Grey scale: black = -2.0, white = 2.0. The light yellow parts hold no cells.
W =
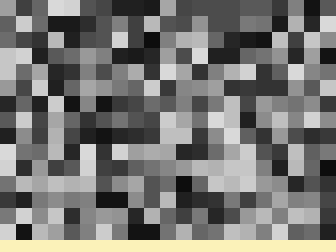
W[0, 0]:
0.5
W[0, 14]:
-0.8
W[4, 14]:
0.8
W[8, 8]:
-1.3
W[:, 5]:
[-0.7, -1.3, -0.8, 0.4, 0.0, 0.6, 0.1, -1.2, -1.5, 1.4, 1.3, 0.9, 0.0, 0.1, 0.0]
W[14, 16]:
0.0
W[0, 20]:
-0.6
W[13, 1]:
1.3
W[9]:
[1.4, -0.2, -0.3, 0.9, -1.4, 1.4, -1.2, 1.3, 0.5, 0.7, 0.6, -1.4, -1.3, -0.3, 0.6, 1.2, -0.7, -1.1, 1.0, -0.5, -0.1]
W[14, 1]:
-1.7
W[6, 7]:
-1.1
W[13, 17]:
0.0
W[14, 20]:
-1.5
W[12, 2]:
-0.1
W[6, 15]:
-0.9
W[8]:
[-1.5, 0.2, -1.0, 0.8, -0.9, -1.5, -1.7, -1.4, -1.3, -1.1, 1.0, 1.0, -1.1, 0.2, 1.4, -0.5, -1.2, 0.4, -0.8, -1.3, -1.1]
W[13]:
[-0.1, 1.3, 0.2, 1.1, -1.3, 0.1, 0.4, 0.3, -1.4, 0.8, -0.4, -1.0, -0.1, -1.4, -0.8, 0.4, 0.9, 0.0, 1.0, 0.8, -1.1]
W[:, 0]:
[0.5, -0.5, -0.3, 1.1, 1.1, 0.4, -1.4, -0.6, -1.5, 1.4, 1.3, -0.2, -1.1, -0.1, 1.3]
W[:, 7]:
[-1.5, 0.0, 1.3, -1.5, 0.0, -0.1, -1.1, -0.2, -1.4, 1.3, -1.1, 0.2, -1.7, 0.3, -0.1]
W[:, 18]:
[0.0, 0.8, -1.0, -1.4, 1.4, 0.3, -0.2, 0.1, -0.8, 1.0, 0.9, -1.4, 0.0, 1.0, -0.5]
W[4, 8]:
0.7
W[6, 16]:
0.4
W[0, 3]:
1.4
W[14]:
[1.3, -1.7, 0.9, 0.5, -0.6, 0.0, 1.2, -0.1, -1.7, -1.7, -0.2, 0.8, -0.4, -0.2, 1.0, 0.8, 0.0, 1.3, -0.5, -0.3, -1.5]
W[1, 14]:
-0.8
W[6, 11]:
0.0
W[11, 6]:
-0.7
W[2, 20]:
0.2
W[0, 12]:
-0.8
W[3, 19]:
0.5
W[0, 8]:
-1.5
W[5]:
[0.4, -0.9, 1.2, -1.5, -0.4, 0.6, 0.3, -0.1, -0.4, 1.2, -1.1, 0.1, 0.2, 0.5, -1.2, -1.1, -1.2, -1.2, 0.3, -0.6, 1.1]

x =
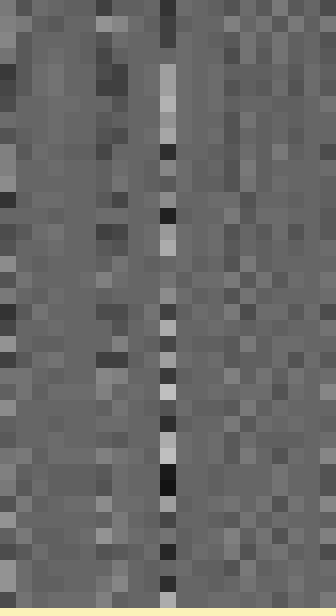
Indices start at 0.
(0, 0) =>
-0.1
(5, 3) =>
-0.2
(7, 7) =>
-0.5
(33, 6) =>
0.3
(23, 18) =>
-0.2
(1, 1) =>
-0.1
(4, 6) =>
-0.8
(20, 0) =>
-0.9
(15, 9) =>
-0.3
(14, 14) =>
-0.7
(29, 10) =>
-1.6
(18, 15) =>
-0.2
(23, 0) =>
-0.2
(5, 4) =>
-0.4
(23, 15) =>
-0.5
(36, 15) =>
-0.2
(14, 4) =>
-0.4
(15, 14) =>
-0.6
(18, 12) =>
-0.5
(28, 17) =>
-0.7
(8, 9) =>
-0.3
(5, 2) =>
-0.3
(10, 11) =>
-0.3
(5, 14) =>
-0.7
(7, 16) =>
-0.5
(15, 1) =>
-0.4
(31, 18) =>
-0.2
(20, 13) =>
-0.3
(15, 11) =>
-0.3
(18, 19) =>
-0.4
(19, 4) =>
-0.4
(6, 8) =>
-0.4
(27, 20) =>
-0.3
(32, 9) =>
-0.5
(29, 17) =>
-0.2
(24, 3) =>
-0.3
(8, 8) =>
-0.4
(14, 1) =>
-0.6
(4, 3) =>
-0.2
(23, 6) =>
0.1

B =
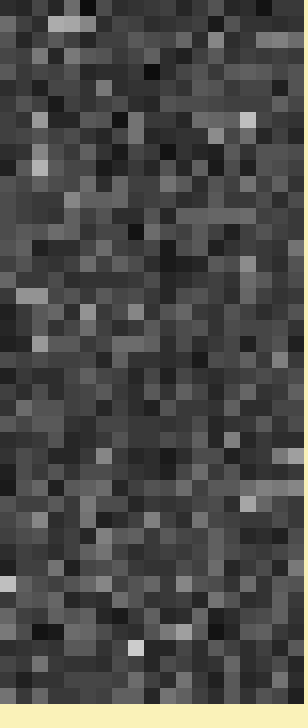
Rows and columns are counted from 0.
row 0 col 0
-1.3
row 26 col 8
-1.1
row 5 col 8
-1.2
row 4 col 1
-1.1
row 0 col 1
-1.4
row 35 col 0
-1.5
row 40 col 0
-1.3
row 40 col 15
-1.3
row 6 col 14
-1.0
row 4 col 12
-0.7
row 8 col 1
-0.9
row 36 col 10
-1.1
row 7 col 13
-0.4
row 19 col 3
-0.4
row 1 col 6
-1.3
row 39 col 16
-0.5
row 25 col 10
-0.7
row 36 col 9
-0.4
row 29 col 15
-1.4
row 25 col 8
-1.3
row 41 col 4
-1.2
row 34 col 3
-1.3
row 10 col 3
-0.6
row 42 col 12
-1.1
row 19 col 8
0.1
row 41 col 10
-0.8
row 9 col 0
-1.3
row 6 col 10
-0.7
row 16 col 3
-1.2
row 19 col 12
-1.1
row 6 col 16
-1.0
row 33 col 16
-1.3
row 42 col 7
-1.0
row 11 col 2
-0.5
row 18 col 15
-0.4
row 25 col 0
-1.2
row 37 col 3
-0.4
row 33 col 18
-0.8
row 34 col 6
-0.2

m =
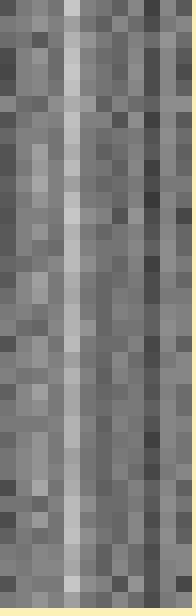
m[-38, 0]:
-0.7
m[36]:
[-0.7, 0.0, -0.1, -0.1, 1.1, 0.2, 0.0, -0.7, 0.3, -0.7, 0.0, -0.9]
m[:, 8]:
[0.1, -0.3, 0.0, 0.1, 0.2, 0.1, -0.3, 0.2, -0.1, 0.0, 0.1, -0.1, 0.0, 0.3, 0.0, 0.1, 0.0, -0.1, -0.2, -0.1, -0.2, 0.0, -0.3, -0.2, -0.1, -0.1, -0.2, -0.1, -0.2, -0.3, 0.0, -0.1, 0.1, 0.1, -0.3, -0.3, 0.3, -0.3]
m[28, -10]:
0.3
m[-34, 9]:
-0.8
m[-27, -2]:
-0.1
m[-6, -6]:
-0.3
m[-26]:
[-0.6, -0.1, 0.3, 0.0, 0.9, -0.1, -0.2, -0.4, 0.0, -1.1, 0.1, -0.3]
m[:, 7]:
[-0.5, 0.1, -0.4, -0.4, -0.5, -0.3, 0.0, -0.7, -0.2, -0.3, -0.5, -0.3, -0.4, -0.7, -0.2, -0.2, -0.4, -0.3, -0.1, 0.0, -0.2, -0.3, 0.1, 0.0, -0.3, -0.1, 0.0, -0.2, -0.1, 0.0, -0.3, -0.3, -0.4, -0.4, 0.0, 0.1, -0.7, 0.1]
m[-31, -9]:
0.0
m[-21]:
[-0.6, 0.1, 0.5, -0.1, 0.7, -0.1, -0.4, -0.3, -0.1, -0.8, 0.0, -0.4]
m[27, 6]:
-0.4
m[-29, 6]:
-0.5
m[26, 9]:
-0.7
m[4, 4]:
1.1
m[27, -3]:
-1.0
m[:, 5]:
[0.0, -0.2, 0.3, 0.0, 0.1, 0.0, 0.4, 0.0, -0.1, -0.1, -0.1, -0.2, -0.1, 0.2, -0.1, 0.0, 0.2, -0.1, -0.2, -0.1, 0.3, -0.1, -0.2, 0.0, -0.2, -0.2, 0.0, -0.1, -0.2, -0.2, -0.1, 0.2, -0.1, 0.2, 0.0, -0.1, 0.2, -0.2]
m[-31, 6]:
0.0
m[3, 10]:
0.1
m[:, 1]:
[-0.1, 0.0, -0.2, 0.0, 0.0, 0.0, -0.3, -0.2, 0.0, 0.0, -0.1, 0.1, -0.1, 0.0, 0.0, 0.0, -0.3, 0.1, 0.1, 0.0, -0.3, 0.0, 0.1, -0.2, 0.1, 0.1, -0.1, 0.0, 0.1, 0.1, 0.0, -0.2, 0.0, -0.1, -0.2, -0.1, 0.0, 0.0]
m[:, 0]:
[-0.7, -0.1, -0.3, -0.8, -0.9, -0.7, 0.1, -0.7, -0.4, -0.7, -0.7, -0.5, -0.6, -0.7, -0.6, -0.6, -0.4, -0.6, -0.3, -0.1, 0.0, -0.7, -0.1, 0.0, -0.5, -0.2, -0.1, -0.4, -0.2, -0.2, -0.8, -0.2, -0.8, -0.5, -0.1, 0.0, -0.7, -0.1]
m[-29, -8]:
0.7
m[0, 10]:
0.1
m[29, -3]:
-0.9
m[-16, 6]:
-0.4
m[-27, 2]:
0.6
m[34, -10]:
0.1
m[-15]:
[0.0, -0.2, -0.1, 0.1, 0.8, 0.0, -0.5, 0.0, -0.2, -0.6, 0.1, 0.1]
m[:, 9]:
[-1.0, -0.8, -0.3, -0.8, -0.8, -0.8, -0.5, -1.0, -0.7, -0.6, -1.0, -0.8, -1.1, -0.8, -0.7, -0.5, -1.0, -0.8, -0.8, -0.5, -0.5, -0.9, -0.8, -0.6, -0.7, -0.5, -0.7, -1.0, -0.7, -0.9, -0.5, -0.6, -0.8, -0.6, -0.8, -0.7, -0.7, -0.8]
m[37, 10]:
-0.1
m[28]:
[-0.2, 0.1, 0.3, -0.1, 0.5, -0.2, -0.4, -0.1, -0.2, -0.7, 0.0, -0.2]
